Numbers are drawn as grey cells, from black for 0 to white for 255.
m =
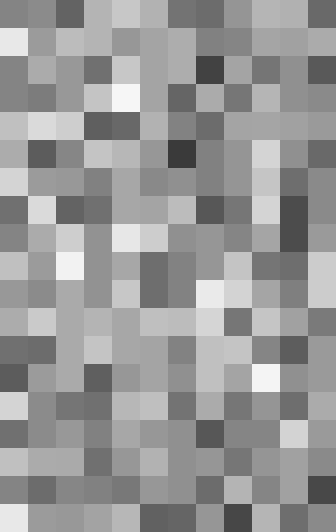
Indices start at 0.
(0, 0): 132
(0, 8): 149
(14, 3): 112
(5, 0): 172
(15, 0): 112
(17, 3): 129
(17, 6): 144
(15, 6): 144
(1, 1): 155
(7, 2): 99
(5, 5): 151
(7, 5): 164
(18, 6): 101
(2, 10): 144
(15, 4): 167
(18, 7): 150
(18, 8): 71
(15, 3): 129
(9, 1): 155
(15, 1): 139
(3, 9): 181
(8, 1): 171
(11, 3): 180
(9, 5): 110
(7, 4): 167
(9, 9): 117
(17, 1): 108
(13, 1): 155
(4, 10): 161
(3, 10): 144
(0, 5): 178
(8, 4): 231
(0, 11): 105
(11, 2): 170
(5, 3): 196
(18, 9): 181
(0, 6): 115
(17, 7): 108

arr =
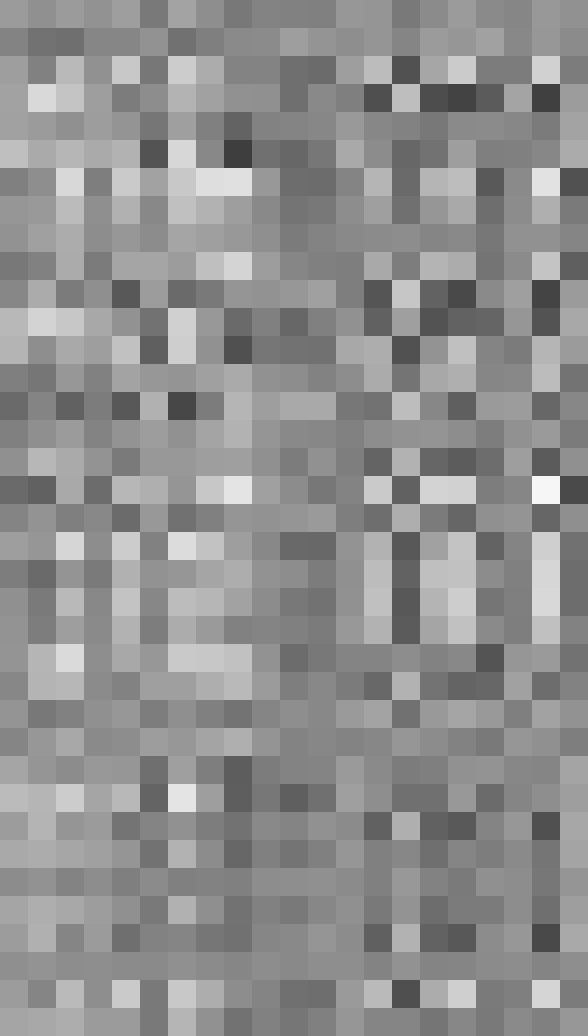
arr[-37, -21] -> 155
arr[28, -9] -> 159
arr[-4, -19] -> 133
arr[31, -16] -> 139
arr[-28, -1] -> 95
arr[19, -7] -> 88
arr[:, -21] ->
[155, 131, 158, 162, 161, 191, 128, 150, 146, 120, 135, 184, 180, 127, 106, 128, 144, 106, 132, 158, 125, 144, 147, 148, 135, 148, 133, 165, 187, 156, 169, 140, 165, 156, 143, 156, 165]
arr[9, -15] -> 156
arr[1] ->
[131, 114, 111, 134, 134, 146, 113, 127, 138, 139, 158, 148, 142, 149, 133, 155, 150, 161, 136, 151, 139]
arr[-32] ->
[191, 170, 182, 170, 178, 83, 215, 136, 62, 112, 103, 119, 169, 140, 103, 114, 158, 127, 128, 135, 171]
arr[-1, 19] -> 128
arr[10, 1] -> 171
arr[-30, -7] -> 112
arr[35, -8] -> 186
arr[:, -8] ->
[149, 149, 188, 79, 135, 140, 181, 159, 139, 169, 85, 97, 173, 171, 114, 141, 100, 202, 110, 178, 188, 192, 178, 132, 104, 163, 135, 138, 142, 97, 128, 128, 121, 96, 131, 186, 133]
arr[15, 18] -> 145
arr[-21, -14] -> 158
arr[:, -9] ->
[151, 142, 158, 127, 153, 169, 132, 141, 137, 126, 126, 145, 168, 141, 119, 129, 126, 131, 126, 147, 144, 145, 152, 132, 123, 154, 131, 154, 159, 139, 150, 139, 144, 140, 142, 154, 150]
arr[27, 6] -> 159
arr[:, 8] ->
[120, 138, 131, 145, 99, 62, 224, 158, 152, 212, 149, 106, 80, 170, 181, 178, 159, 228, 149, 158, 173, 162, 129, 193, 185, 115, 175, 93, 94, 114, 103, 128, 114, 113, 134, 141, 114]
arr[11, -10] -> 128
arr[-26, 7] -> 152
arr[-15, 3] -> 138
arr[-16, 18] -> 127
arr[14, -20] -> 132
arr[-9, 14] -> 112
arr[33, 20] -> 169
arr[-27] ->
[135, 171, 123, 143, 88, 156, 106, 121, 149, 146, 151, 160, 126, 85, 198, 98, 73, 138, 159, 68, 155]
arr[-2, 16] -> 207
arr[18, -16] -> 152
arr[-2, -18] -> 142
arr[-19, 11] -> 154
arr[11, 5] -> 114
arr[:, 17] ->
[138, 161, 124, 91, 139, 127, 89, 110, 119, 116, 138, 101, 132, 134, 154, 125, 109, 125, 144, 99, 140, 117, 138, 84, 103, 153, 121, 147, 107, 132, 125, 144, 123, 140, 139, 122, 121]
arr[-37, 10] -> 129
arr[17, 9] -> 160

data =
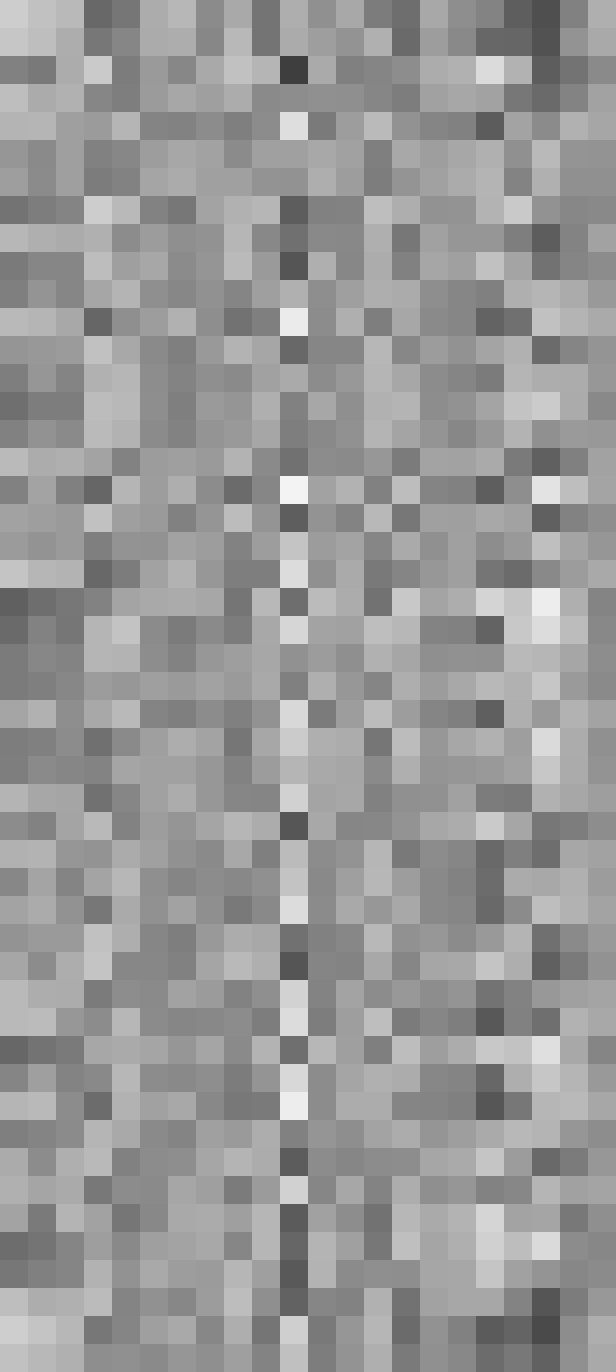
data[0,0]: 205
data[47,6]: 169
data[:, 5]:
[172, 171, 154, 155, 132, 157, 165, 130, 156, 167, 143, 157, 138, 141, 142, 139, 156, 157, 154, 146, 162, 169, 139, 141, 159, 132, 159, 161, 161, 157, 160, 143, 145, 134, 135, 138, 139, 165, 140, 161, 138, 140, 138, 136, 159, 169, 145, 159, 138]
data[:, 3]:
[104, 119, 202, 134, 155, 129, 124, 205, 176, 189, 166, 102, 193, 177, 188, 186, 163, 102, 193, 127, 104, 130, 181, 181, 156, 168, 112, 131, 113, 185, 147, 164, 119, 193, 196, 123, 140, 167, 137, 108, 181, 185, 120, 162, 158, 178, 187, 119, 142]
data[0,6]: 183
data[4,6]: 130
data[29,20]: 125
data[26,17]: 177
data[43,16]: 179
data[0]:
[205, 193, 185, 104, 118, 172, 183, 139, 169, 116, 174, 144, 168, 124, 110, 168, 142, 131, 94, 79, 129, 175]
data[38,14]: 172
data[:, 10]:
[174, 171, 62, 141, 222, 160, 146, 93, 112, 85, 176, 235, 104, 170, 129, 126, 113, 243, 94, 196, 220, 110, 214, 145, 128, 216, 203, 181, 209, 86, 187, 195, 220, 113, 85, 210, 220, 111, 216, 237, 129, 92, 209, 91, 102, 89, 98, 207, 192]
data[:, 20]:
[129, 147, 115, 131, 177, 148, 144, 135, 131, 133, 171, 180, 133, 172, 171, 154, 128, 190, 130, 164, 156, 175, 188, 166, 154, 178, 172, 171, 167, 125, 167, 176, 178, 138, 122, 160, 178, 168, 181, 185, 150, 123, 161, 120, 140, 135, 124, 141, 144]
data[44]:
[109, 116, 133, 158, 137, 159, 163, 168, 134, 182, 102, 180, 160, 119, 191, 165, 175, 208, 189, 218, 140, 135]
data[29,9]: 172
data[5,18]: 144
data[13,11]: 140
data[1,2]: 173
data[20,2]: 179
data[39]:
[181, 185, 140, 108, 178, 161, 168, 136, 120, 122, 237, 140, 172, 172, 133, 132, 128, 86, 119, 182, 185, 167]
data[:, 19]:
[79, 82, 93, 106, 139, 185, 176, 146, 93, 114, 181, 193, 107, 173, 203, 144, 96, 227, 96, 191, 137, 237, 220, 182, 198, 153, 218, 199, 177, 119, 110, 168, 190, 112, 96, 152, 111, 223, 198, 182, 180, 105, 181, 165, 218, 148, 85, 74, 97]
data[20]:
[196, 182, 179, 104, 124, 162, 178, 151, 126, 126, 220, 144, 170, 121, 133, 151, 159, 117, 107, 137, 156, 169]
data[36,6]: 134
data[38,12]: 165
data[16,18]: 122
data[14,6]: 127
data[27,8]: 130
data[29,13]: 135
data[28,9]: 133
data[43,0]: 163
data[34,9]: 175
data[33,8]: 172
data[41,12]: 134
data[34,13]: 168
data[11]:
[185, 181, 168, 102, 143, 157, 177, 142, 114, 127, 235, 140, 175, 126, 167, 138, 134, 99, 112, 193, 180, 170]
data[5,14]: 168

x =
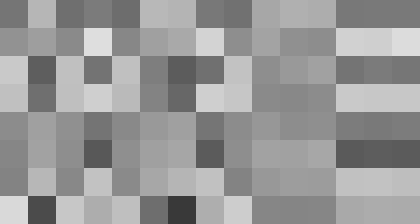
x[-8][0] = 117
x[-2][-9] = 181
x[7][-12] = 173
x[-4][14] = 124
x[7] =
[217, 75, 199, 173, 191, 110, 57, 174, 205, 134, 133, 134, 169, 172, 171]
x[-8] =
[117, 182, 111, 123, 109, 184, 180, 120, 113, 167, 176, 173, 120, 121, 121]
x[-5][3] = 207
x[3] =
[192, 111, 191, 207, 186, 131, 103, 207, 198, 138, 136, 140, 201, 199, 199]
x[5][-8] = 91
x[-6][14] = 118
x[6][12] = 193
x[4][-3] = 124
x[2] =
[201, 94, 192, 115, 192, 126, 92, 112, 194, 142, 153, 161, 116, 123, 118]
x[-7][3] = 222
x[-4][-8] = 117
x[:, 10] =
[176, 144, 153, 136, 141, 161, 157, 133]
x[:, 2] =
[111, 138, 192, 191, 144, 142, 136, 199]
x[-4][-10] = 153
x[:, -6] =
[167, 163, 142, 138, 151, 162, 152, 134]
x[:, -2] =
[121, 207, 123, 199, 121, 93, 194, 172]
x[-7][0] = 146
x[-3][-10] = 160
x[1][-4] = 141
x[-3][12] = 90
